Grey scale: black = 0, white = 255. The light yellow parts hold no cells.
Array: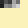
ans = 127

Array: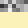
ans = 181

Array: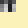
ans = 199

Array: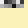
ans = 19

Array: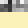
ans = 114

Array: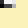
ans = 72
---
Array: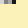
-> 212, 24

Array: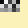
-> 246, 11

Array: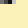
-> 196, 17

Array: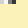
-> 247, 55

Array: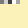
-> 252, 65

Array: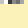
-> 254, 60

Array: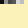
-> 215, 15
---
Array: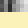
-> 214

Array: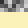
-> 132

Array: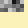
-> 121

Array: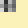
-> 127

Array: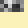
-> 108

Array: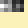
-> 42

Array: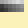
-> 129

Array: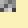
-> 61
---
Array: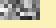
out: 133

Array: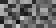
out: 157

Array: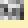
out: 165

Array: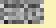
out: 154

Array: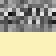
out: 168

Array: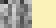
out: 196

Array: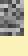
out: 188

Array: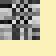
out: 53
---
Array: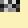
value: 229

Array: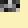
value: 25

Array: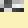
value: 70

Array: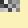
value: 231

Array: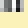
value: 115

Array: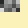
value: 149

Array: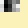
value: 17
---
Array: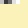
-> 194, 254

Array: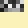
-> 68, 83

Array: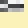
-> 80, 193

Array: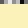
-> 91, 118

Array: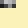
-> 111, 53

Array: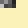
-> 108, 50

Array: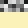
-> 96, 164

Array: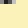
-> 139, 194

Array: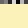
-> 103, 64
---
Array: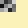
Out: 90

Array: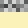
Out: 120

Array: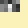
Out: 43

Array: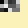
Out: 48

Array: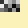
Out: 179

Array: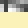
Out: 106

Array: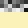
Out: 35

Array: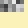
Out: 146

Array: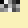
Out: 145
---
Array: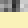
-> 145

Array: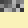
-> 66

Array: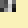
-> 42

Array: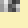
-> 152

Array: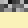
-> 88

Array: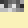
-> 188

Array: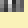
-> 105
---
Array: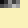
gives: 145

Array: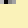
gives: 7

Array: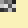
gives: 101

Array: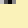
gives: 78

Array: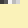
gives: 243

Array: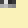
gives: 225
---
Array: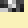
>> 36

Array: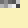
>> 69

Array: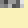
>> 197

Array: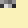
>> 39

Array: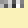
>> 117

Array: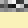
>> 47

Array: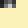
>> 98

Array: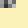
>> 190

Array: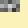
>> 92
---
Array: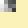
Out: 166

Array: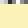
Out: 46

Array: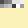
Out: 198

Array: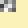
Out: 148

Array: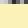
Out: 143

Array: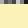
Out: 113

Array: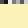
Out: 236

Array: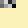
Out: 200
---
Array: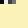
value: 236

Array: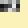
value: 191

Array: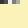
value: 83

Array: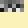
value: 104

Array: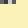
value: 60

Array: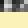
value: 176

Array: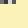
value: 58
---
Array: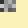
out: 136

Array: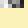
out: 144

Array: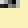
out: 6

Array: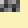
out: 60

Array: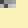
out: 149

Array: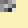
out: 154

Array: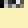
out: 233

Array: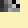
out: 194

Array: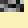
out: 80

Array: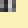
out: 209
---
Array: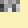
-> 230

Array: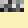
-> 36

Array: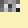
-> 118

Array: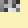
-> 230

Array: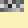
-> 146

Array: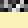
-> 103
